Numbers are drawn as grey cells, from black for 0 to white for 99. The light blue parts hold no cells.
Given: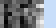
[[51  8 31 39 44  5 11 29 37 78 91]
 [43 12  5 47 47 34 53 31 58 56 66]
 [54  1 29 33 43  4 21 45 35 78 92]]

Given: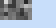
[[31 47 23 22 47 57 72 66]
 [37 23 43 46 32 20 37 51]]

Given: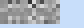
[[58 61 81 69 72 64 66 85 29 71 83 73 62 72 42]
 [54 53 57 56 57 55 59 55 77 59 57 53 54 59 71]
 [53 50 67 47 65 49 56 69 77 60 67 40 49 53 70]]

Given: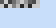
[[79 19 81 50 72 16 69 16 79 79]]

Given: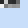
[[94 48 62 57 59]]

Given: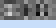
[[39 60 69 48 49 35 25 49 41 15 60 24 48 50]
 [36 60 81 49 53 35 16 43 41  4 67 12 54 48]]

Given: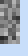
[[65 60 39 61 40]
 [73 44 60 40 55]
 [53 53 43 55 37]
 [59 64 36 42 55]
 [15 22 58 26 58]]

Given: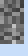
[[53 42 29 38 50 23]
 [50 28 31 57 56 30]
 [61 40 51 34 43 28]
 [37 47 53 59 42 41]
 [27 59 55 37 24 56]]

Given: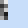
[[21 43]
 [44 11]]
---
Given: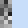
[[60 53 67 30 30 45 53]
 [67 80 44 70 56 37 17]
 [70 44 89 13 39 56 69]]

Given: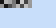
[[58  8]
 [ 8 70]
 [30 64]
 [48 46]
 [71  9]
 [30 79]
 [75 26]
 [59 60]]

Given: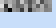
[[65 86 76]
 [33 18 58]
 [ 0 74 67]
 [56 54 58]
 [51 40 40]
 [23 45 76]
 [68 66 51]
 [16 36 33]
 [53 61 51]
 [60 37 74]
 [66 68 31]
 [50 44 54]
 [52 56 59]]

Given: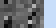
[[39 40 36 36 31 39 39]
 [ 4 16 63 38 27 35  6]
 [13  8 19 42 27 30 45]
 [35 33 43 35 32 31 31]
 [29 36 40 46 37 46 42]
 [50 34 39 43 39 47 33]
 [37 36 39 41 40 30 36]
 [ 8 75  7 38 57 35 44]
 [26 44 39  5 33 69 23]
 [36 28 29 36 25 36 43]
 [49 53 46 35 36 39 34]]

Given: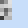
[[23 82 66 78 43]
 [71 49 39 82 60]
 [70 79 64 85 87]]

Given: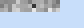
[[65 49 56]
 [70 64 53]
 [53 54 55]
 [78 77 56]
 [81 67 78]
 [65 65 62]
 [62 65 60]
 [62 72 48]
 [89 20 64]
 [66 67 66]
 [64 73 68]
 [55 62 54]
 [89 65 66]
 [68 51 56]
 [80 56 45]]

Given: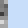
[[64 84 58 24 51 48 50]
 [65 67 58 47 47 38 69]]

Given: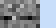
[[47 46 23 43 50 39 66]
 [37 31  2 56 53 56 48]
 [55 50 11 58 38 72 49]
 [43 54 75 47 29 33 47]
 [44 47 35 41 61 37 56]
 [54 53 21 55 50 72 44]
 [40 51 19 48 50 45 56]
 [49 51  3 44 58 56 65]
 [51 44 24 55 51 54 48]
 [21 45 30 40 42 26 72]]
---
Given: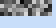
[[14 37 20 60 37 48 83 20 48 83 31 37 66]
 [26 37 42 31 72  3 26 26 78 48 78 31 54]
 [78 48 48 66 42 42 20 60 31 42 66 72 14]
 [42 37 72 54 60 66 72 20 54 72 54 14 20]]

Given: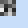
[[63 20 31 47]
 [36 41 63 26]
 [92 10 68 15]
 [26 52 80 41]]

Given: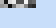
[[58 64  4 47 74 79 52 21 15]
 [69  9 84 90 31 31 95 36 41]]

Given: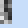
[[89 49 17]
 [60 49 23]
 [77 17 28]
 [77 17 39]
 [72 28 54]
 [44 77 60]]

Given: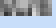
[[59 20 31 71 31 31 48 25 83 65 37 42 48]
 [48 37 42 59 48 54 59 31 77 59 42 48 54]
 [42 42 54 48 65 71 71 48 65 54 37 42 59]
 [42 59 65 42 65 71 71 59 54 54 42 48 65]]

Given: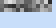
[[43 32 22 17 43 27 32 43 54 32 65 38 59]
 [38 70 65 48 27 65 27 32 43 48 70 65 54]
 [48 76 86 76 54 59 38 38 54 70 48 81 17]]
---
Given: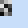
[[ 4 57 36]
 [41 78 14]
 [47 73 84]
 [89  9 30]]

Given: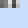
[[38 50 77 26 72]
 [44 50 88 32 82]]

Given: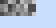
[[24 36 71 59 30 71 59 53 77]
 [30 42 48 59 36 59 53 42 77]
 [48 65 30 48 59 53 65 30 30]
 [53 59 24 42 65 48 77 30 30]]

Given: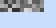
[[30 36 78 19 19 47 84 78 52 57 30]
 [57 24 52 30 57 36 47 73 36 36 52]
 [68 63 24 73 63 42 42 42 63 47 57]]

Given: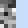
[[28 67 73 73]
 [39 39 34 22]
 [50 11 50 73]
 [56 45 17 22]
 [67 62 56 45]
 [84 50 56 95]
 [89 28 67 50]]

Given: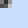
[[30 36 76]
 [48 19 58]]
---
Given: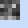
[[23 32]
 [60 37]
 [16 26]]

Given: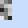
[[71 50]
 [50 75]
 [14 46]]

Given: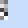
[[65 46]
 [89 73]
 [27 60]]

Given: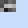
[[34 29]
 [30 71]
 [57 11]]

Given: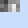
[[36 24]
 [49 39]
 [35 41]]

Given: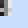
[[22 54]
 [15 54]
 [68 53]]
